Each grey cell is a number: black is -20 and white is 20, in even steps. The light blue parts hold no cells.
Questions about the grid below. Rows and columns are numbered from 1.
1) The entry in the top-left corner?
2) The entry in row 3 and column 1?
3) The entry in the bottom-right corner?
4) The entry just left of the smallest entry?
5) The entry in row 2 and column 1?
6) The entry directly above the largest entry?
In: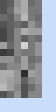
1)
-7
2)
-3
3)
1
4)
3
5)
-7
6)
-5

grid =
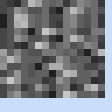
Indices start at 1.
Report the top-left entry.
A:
-9
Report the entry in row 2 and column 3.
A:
3
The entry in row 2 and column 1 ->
-9
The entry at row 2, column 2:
-7
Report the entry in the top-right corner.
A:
-11
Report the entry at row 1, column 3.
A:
-13
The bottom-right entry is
-11
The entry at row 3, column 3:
9
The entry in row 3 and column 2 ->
-7
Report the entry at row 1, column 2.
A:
-11
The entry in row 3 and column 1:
-15
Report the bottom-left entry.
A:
-9

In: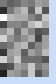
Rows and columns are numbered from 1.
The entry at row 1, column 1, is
-1
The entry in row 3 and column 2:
9
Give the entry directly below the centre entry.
9
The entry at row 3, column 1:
19
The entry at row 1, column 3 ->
-3
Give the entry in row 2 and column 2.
-1
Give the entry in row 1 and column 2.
-5
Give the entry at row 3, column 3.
7
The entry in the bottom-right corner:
1
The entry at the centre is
3
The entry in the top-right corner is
3
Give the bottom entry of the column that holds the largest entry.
-15
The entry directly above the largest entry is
-13
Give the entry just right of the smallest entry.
5

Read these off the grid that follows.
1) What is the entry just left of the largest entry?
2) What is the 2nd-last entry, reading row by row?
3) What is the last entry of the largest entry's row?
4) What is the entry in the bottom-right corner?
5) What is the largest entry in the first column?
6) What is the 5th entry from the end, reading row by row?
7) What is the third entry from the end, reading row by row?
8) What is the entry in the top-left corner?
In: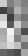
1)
6
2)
-8
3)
-8
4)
6
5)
16
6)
-2
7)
-6
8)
12

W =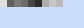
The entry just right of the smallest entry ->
7
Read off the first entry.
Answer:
15
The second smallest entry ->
-9

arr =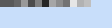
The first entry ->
-6
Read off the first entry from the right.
10
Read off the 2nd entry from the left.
-6
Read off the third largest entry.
8

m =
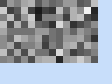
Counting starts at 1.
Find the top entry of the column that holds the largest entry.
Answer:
-4
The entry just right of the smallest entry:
-10
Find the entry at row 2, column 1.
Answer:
12
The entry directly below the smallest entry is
-14
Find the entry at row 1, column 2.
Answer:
4
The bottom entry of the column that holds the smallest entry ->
6
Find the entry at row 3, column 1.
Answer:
0
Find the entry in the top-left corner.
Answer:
-8
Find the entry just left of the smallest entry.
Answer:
-10
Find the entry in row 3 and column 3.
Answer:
-8
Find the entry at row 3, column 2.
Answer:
10
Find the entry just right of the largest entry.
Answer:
-14
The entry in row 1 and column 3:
0
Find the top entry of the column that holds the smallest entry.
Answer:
-6
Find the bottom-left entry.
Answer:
0
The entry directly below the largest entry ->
-8
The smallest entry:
-16
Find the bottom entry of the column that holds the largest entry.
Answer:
6
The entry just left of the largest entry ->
2
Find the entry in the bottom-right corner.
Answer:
-6
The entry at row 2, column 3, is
-6

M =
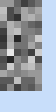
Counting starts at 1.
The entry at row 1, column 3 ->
-4
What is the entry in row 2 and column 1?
10
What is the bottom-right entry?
0
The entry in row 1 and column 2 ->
4
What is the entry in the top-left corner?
4
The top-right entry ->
-2
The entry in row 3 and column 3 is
-12
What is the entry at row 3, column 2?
-8
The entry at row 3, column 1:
8
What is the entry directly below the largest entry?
-14
